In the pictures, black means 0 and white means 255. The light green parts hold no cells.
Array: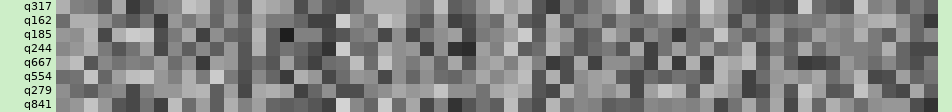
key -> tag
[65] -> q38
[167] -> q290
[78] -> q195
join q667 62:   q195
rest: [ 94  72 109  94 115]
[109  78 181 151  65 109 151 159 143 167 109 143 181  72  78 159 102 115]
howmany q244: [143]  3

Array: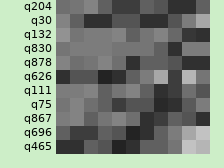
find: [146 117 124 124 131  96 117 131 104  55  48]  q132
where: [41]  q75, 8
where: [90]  q75, 10
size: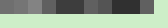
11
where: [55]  q132, 10
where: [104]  q132, 9
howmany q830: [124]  5

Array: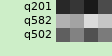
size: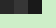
3
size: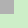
1

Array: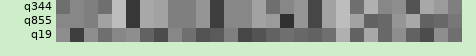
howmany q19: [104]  2
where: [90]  q19, 12
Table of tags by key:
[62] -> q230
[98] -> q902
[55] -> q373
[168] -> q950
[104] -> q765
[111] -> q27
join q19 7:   q902
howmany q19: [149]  0
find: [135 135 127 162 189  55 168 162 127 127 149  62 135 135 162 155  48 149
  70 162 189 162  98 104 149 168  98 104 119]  q855
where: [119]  q855, 29

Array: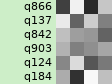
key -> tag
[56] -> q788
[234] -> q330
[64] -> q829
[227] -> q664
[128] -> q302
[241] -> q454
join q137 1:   q330
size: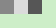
3

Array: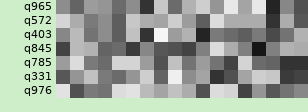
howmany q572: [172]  6
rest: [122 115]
[220 226 186 164 193 172  81 220 212  67 149  87 115 135]
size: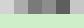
6
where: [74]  q403, 16

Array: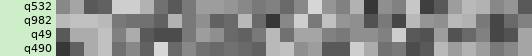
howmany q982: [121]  5
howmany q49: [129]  4
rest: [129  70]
[ 82 165]
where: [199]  q532, 26

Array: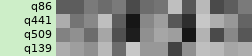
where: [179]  q509, 11
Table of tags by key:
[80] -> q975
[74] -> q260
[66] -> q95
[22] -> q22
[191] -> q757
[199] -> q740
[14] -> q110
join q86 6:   q260
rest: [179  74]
[136  87]
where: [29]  q509, 6
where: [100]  q441, 14

